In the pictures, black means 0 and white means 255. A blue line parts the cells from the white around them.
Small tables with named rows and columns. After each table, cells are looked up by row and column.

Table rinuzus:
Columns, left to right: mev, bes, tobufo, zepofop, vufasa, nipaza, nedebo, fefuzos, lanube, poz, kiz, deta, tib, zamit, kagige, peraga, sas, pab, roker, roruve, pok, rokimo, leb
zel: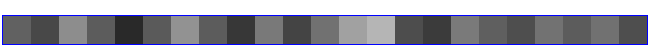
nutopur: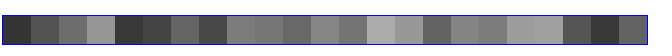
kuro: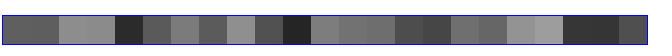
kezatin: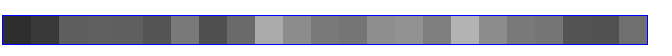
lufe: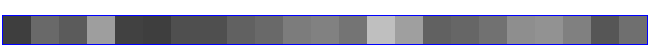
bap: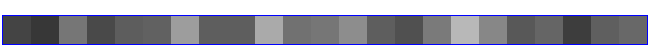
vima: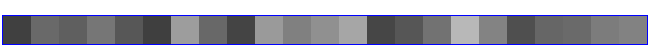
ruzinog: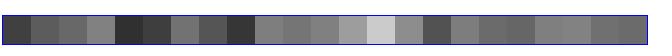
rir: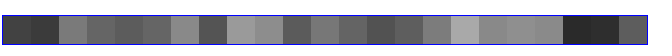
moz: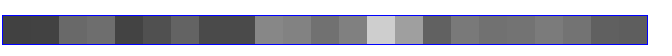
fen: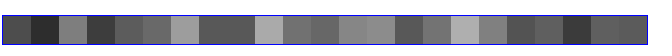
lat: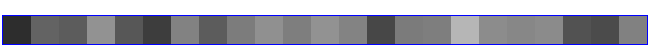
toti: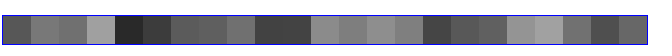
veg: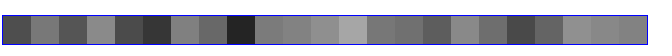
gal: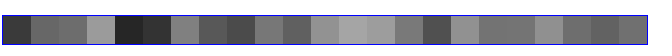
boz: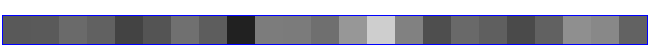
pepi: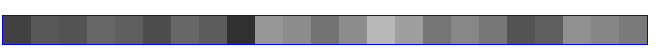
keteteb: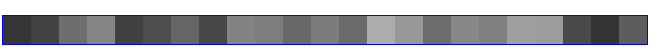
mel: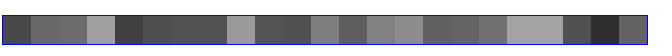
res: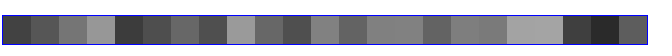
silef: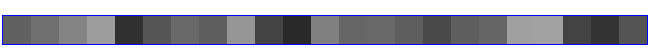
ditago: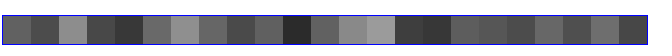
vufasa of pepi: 95
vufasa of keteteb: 65
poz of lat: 144
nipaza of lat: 61
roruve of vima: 102
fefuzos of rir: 84
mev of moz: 65
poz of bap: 170
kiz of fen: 113
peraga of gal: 80
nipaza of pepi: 76
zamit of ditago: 155
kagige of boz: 129
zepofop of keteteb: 133
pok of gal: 110
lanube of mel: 154
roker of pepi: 83
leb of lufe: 111
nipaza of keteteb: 78
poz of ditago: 96

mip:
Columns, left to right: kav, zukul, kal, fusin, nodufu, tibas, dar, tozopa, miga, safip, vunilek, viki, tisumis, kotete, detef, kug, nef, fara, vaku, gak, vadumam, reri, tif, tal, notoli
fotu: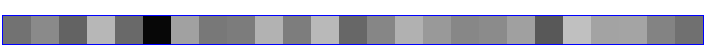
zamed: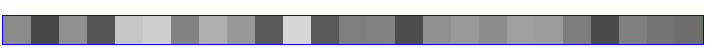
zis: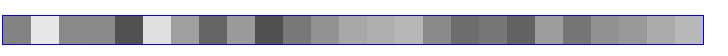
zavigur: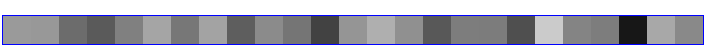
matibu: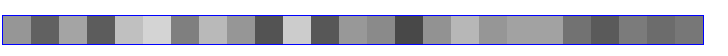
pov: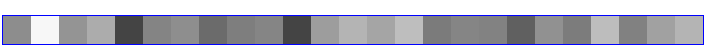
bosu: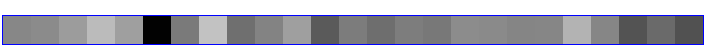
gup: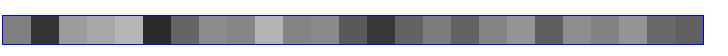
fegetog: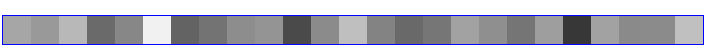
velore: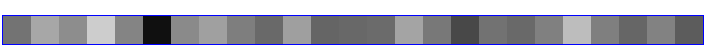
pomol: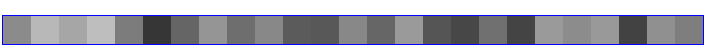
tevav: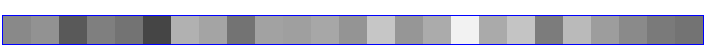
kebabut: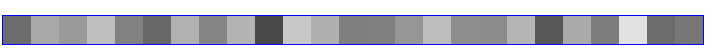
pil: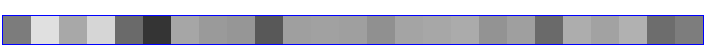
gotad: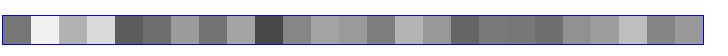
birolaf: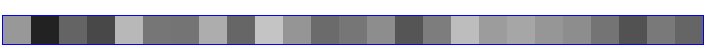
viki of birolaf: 107
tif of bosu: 83
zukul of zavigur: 152
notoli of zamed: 109
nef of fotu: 135
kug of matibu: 146
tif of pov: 129
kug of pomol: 85
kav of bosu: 135
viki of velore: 101
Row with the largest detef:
pov

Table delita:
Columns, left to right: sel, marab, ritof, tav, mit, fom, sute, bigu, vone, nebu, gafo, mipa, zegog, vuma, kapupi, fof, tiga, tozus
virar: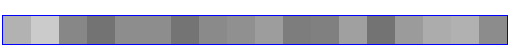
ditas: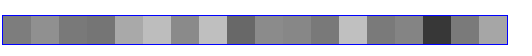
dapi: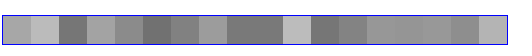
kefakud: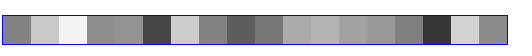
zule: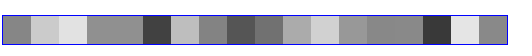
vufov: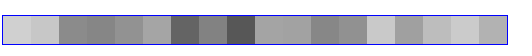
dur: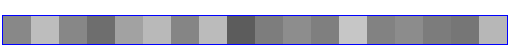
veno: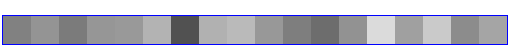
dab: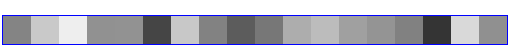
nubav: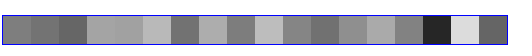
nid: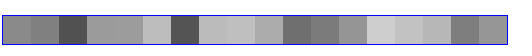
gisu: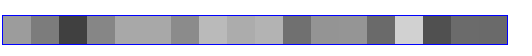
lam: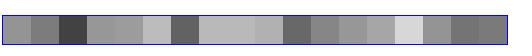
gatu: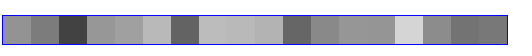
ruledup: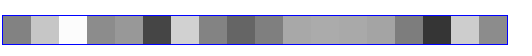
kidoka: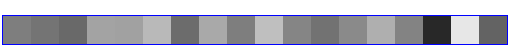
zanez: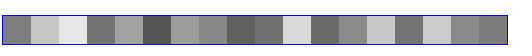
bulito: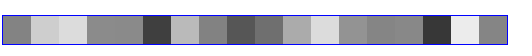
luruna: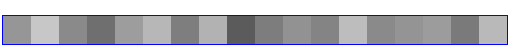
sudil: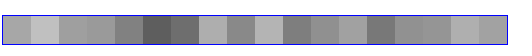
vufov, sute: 100
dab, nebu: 119
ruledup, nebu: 127
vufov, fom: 165
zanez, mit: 162
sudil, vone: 137
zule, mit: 144
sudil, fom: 94
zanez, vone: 96
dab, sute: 200
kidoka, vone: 126
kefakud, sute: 204
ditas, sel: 125
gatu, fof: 140
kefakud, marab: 201
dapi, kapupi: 149
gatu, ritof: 66
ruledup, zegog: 169
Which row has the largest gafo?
zanez

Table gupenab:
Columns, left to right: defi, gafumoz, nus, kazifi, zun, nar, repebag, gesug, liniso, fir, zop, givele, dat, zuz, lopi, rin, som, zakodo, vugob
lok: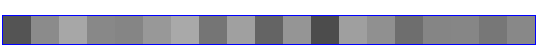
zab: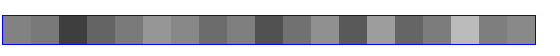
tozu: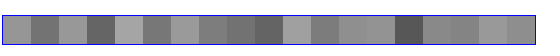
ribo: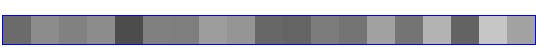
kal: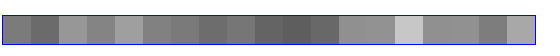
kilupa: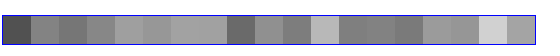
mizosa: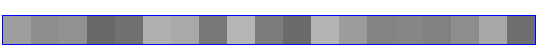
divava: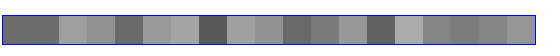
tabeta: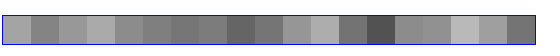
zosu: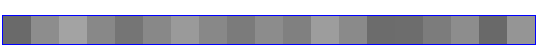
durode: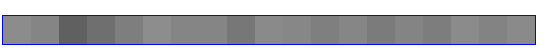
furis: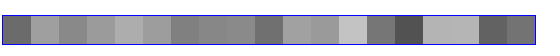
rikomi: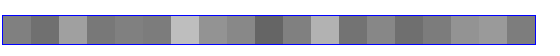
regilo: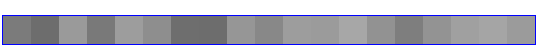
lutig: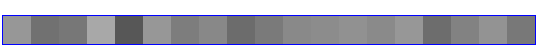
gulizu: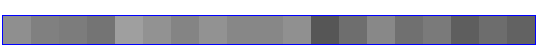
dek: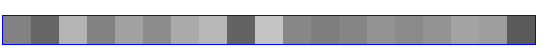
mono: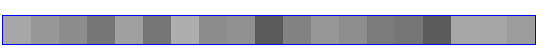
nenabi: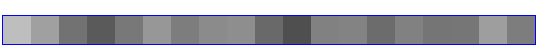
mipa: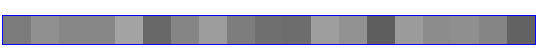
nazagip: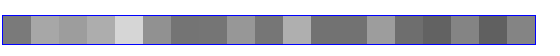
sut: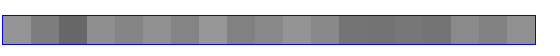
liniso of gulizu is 135
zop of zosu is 128
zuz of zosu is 108
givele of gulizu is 86
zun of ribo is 76
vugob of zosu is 149
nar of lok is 152
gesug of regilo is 109
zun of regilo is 157
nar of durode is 141
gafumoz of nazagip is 167
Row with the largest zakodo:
kilupa

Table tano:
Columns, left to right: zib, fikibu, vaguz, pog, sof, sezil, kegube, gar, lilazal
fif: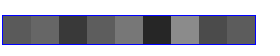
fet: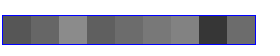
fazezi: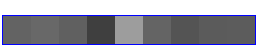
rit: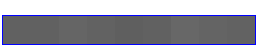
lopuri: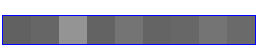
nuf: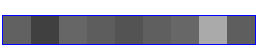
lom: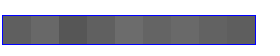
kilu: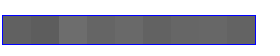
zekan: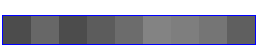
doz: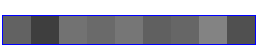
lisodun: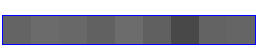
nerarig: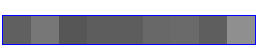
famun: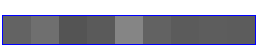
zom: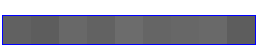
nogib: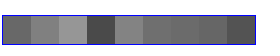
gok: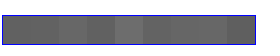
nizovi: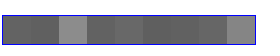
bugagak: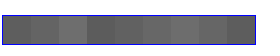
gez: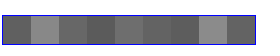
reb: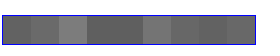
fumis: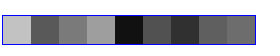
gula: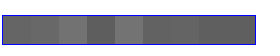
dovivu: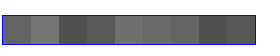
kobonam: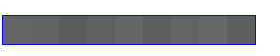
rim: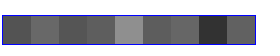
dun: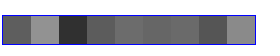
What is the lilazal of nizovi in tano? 133
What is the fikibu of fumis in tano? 89
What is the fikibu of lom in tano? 104
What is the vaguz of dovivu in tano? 80
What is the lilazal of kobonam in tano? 94
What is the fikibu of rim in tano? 104
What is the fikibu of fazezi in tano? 104
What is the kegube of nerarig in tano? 106
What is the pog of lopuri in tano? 99
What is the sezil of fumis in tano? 81
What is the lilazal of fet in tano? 108
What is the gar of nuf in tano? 170
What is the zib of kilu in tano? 97
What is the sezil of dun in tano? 102
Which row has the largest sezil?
zekan

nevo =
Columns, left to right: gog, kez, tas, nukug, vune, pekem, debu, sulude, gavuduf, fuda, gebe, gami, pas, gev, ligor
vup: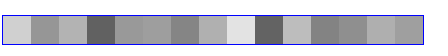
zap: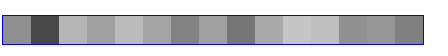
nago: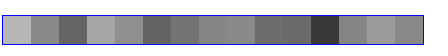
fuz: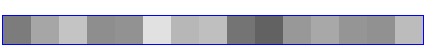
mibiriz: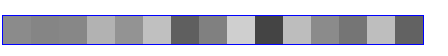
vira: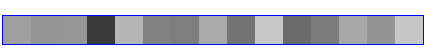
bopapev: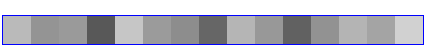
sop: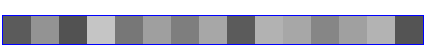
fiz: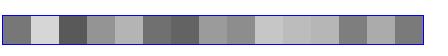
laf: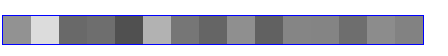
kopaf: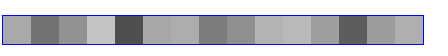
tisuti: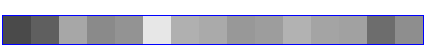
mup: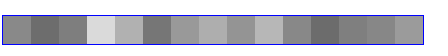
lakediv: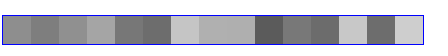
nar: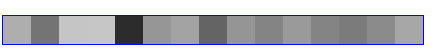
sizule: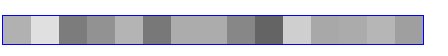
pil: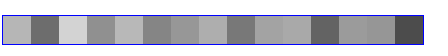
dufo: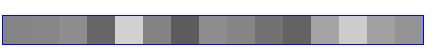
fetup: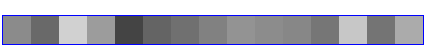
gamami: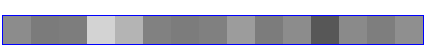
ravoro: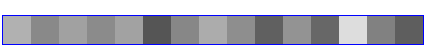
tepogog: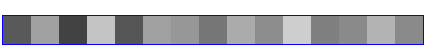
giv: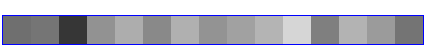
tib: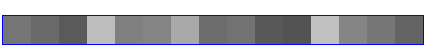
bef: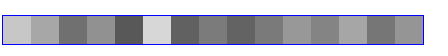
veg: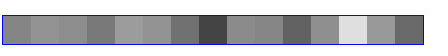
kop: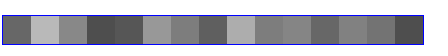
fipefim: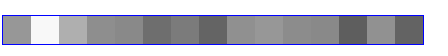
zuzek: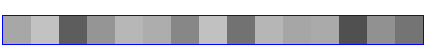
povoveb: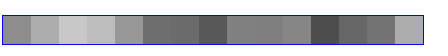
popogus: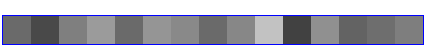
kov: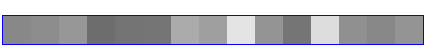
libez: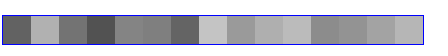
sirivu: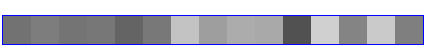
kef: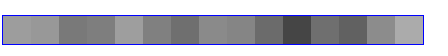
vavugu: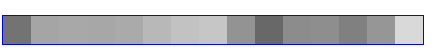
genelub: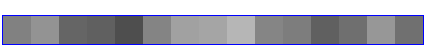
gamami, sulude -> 128
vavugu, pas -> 128
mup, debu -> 153
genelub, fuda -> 133
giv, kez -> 117
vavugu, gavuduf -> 147
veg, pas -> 223
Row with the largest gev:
sirivu

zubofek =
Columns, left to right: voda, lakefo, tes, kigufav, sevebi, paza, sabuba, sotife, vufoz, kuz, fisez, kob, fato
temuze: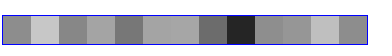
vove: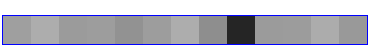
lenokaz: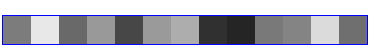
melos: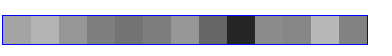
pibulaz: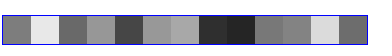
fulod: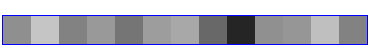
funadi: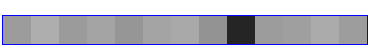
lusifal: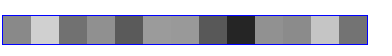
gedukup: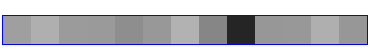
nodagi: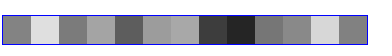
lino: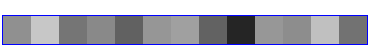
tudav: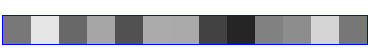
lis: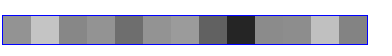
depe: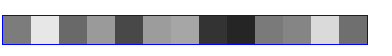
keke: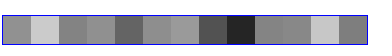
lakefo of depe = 231
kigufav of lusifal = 144
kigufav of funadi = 164
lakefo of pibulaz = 232
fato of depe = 111
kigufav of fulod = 153
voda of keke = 145
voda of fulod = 143
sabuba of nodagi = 168
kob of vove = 172
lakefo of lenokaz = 232
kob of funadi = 171
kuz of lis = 139
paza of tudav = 171
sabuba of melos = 151
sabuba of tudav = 170
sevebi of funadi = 150
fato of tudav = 119
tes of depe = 105
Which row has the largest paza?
tudav

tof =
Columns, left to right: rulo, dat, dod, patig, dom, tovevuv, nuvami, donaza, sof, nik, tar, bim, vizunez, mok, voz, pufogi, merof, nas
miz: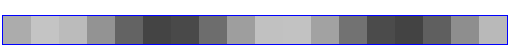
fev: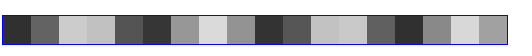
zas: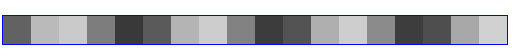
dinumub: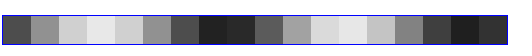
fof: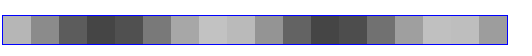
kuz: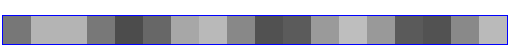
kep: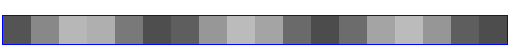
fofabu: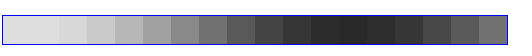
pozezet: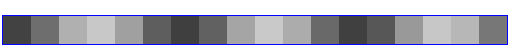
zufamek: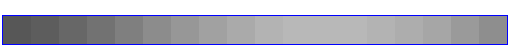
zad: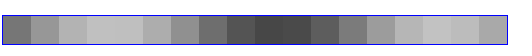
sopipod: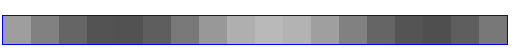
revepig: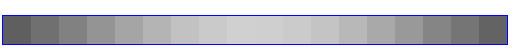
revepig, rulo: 95
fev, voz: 48
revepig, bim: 196
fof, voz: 159
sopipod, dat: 129
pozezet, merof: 183
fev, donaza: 218

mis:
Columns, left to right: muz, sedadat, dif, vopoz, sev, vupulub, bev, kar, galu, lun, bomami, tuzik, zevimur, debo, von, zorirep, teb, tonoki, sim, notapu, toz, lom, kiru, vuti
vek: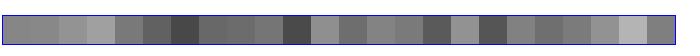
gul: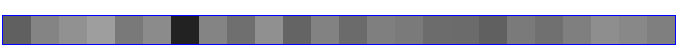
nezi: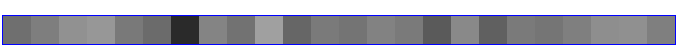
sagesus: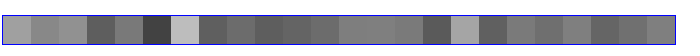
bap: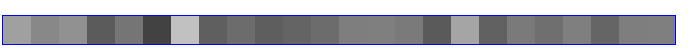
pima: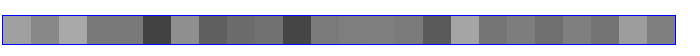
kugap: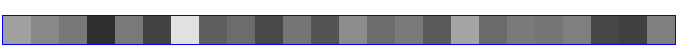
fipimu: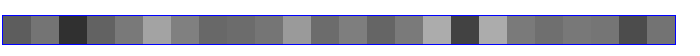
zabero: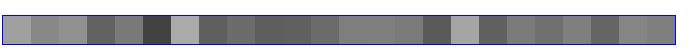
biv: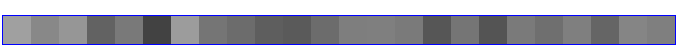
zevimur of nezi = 116
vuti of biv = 127
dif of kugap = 120
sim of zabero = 122
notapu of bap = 111
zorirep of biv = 86
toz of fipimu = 120
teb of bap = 165
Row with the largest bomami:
fipimu

